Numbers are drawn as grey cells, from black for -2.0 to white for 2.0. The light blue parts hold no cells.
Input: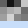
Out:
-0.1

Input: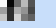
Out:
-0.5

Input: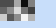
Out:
0.8

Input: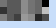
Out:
-0.8

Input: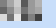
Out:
-1.0

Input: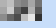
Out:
-1.2

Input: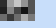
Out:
-0.1

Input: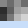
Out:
1.3
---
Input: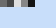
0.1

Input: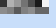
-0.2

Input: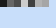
1.2

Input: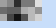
-0.1

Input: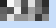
-0.7

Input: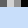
-1.9

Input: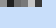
-0.1

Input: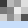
1.5
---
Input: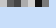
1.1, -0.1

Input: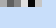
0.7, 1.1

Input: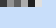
-1.1, 1.5

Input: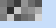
-0.1, 1.3

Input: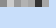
0.2, 0.6

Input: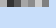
0.8, 0.0

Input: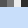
-0.7, -1.3

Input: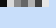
-1.8, 1.6

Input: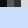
-1.8, 1.4

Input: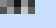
0.1, -0.5
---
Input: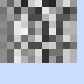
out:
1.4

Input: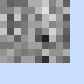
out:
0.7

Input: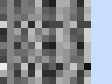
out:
-1.3

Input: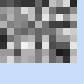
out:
1.4

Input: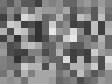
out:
0.4
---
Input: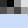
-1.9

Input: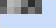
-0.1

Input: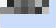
-0.2

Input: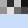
-1.3

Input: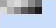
1.0

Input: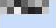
0.3

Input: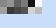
-0.1

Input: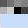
-0.2
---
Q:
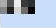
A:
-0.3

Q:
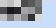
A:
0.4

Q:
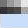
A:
-0.8

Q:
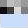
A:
1.4

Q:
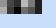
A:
-0.7

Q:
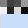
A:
1.4
